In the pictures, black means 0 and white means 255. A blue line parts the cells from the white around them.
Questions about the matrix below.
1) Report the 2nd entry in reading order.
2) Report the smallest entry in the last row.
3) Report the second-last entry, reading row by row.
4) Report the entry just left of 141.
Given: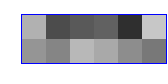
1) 76
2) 120
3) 141
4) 169

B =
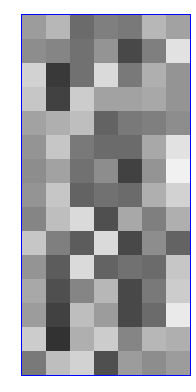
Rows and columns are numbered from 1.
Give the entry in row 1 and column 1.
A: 156
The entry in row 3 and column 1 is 210
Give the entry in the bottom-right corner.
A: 156
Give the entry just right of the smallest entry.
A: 175
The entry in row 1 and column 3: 107
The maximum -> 241
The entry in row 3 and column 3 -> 113
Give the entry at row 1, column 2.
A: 183
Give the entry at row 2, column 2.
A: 133
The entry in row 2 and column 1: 141
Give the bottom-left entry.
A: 121
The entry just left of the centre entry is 99
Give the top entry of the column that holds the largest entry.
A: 162
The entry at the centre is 113
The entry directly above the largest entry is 226
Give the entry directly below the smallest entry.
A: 190

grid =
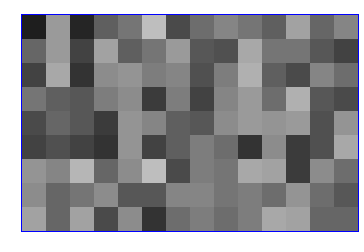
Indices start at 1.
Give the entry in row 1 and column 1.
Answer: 30
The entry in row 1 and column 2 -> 154
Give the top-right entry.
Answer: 133
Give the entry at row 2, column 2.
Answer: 154
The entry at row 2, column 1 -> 102
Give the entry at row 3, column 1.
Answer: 66
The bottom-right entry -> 102
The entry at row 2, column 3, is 66
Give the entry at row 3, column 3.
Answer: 51
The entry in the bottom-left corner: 162
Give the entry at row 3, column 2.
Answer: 168
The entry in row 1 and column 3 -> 37

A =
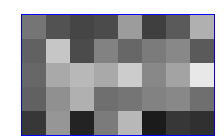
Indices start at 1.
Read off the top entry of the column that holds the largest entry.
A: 176
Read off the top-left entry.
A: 117
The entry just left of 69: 82
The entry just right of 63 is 90
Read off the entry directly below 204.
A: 117
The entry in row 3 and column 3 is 184
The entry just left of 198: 97
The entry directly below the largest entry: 111
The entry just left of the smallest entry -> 184
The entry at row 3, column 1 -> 103
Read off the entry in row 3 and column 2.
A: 169

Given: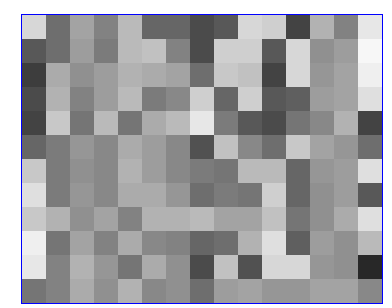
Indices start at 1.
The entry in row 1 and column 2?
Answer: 110
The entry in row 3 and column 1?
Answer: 61
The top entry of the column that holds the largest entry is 231
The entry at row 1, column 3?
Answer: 163
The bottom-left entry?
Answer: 117
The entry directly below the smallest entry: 136
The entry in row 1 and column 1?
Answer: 215
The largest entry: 247
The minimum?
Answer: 40
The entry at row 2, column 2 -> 110
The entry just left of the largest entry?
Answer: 157
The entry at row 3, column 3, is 144
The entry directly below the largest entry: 239
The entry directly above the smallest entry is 186
